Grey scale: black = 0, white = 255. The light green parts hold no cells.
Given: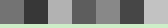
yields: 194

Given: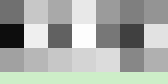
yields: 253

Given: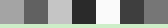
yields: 250

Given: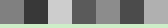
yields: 205

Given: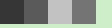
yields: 192

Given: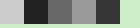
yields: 204

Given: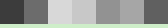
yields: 215

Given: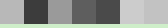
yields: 204

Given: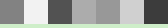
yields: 241
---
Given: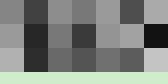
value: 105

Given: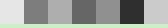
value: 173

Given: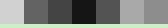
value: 68

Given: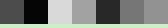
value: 218

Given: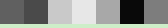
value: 201

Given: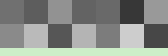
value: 86

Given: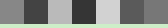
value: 186

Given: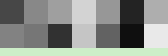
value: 49
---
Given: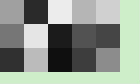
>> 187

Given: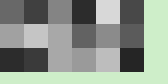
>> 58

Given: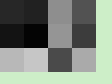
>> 198

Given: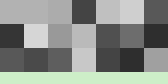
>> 74

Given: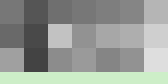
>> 67

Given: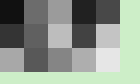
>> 88

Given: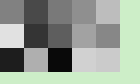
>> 175

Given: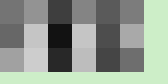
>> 205
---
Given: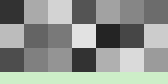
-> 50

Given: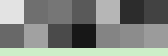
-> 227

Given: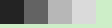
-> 35

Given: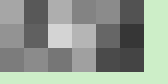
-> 166

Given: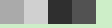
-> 170

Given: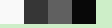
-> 249

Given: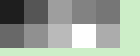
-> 30
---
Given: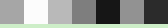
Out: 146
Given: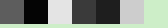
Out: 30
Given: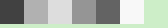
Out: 99
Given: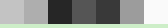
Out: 156
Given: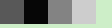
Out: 131
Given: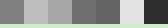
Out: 227
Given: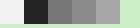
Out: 140
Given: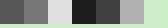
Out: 65
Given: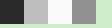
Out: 250
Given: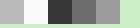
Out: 110
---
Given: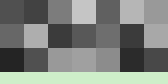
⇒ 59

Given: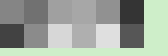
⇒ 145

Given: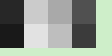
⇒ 169

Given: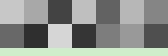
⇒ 183

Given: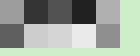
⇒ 33

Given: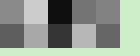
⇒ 116

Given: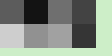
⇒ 111

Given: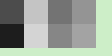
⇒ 115

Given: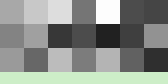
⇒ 63
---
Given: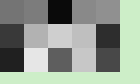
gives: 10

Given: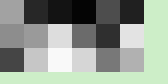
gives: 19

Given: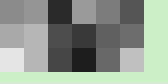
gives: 41

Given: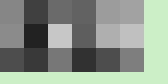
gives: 106

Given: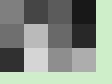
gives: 91

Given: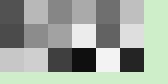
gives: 134
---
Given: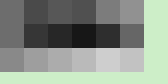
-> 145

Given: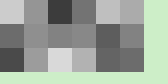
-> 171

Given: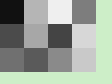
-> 125

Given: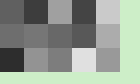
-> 202

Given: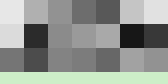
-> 225

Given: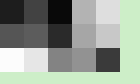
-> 222

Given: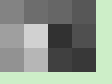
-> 87

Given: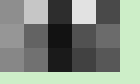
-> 73

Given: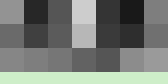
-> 126

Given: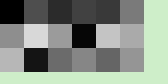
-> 122
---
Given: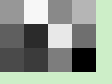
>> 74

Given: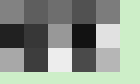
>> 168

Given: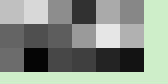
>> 108

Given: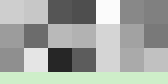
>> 143

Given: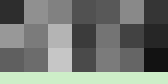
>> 95

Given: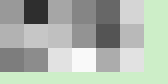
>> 125

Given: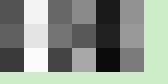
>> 59
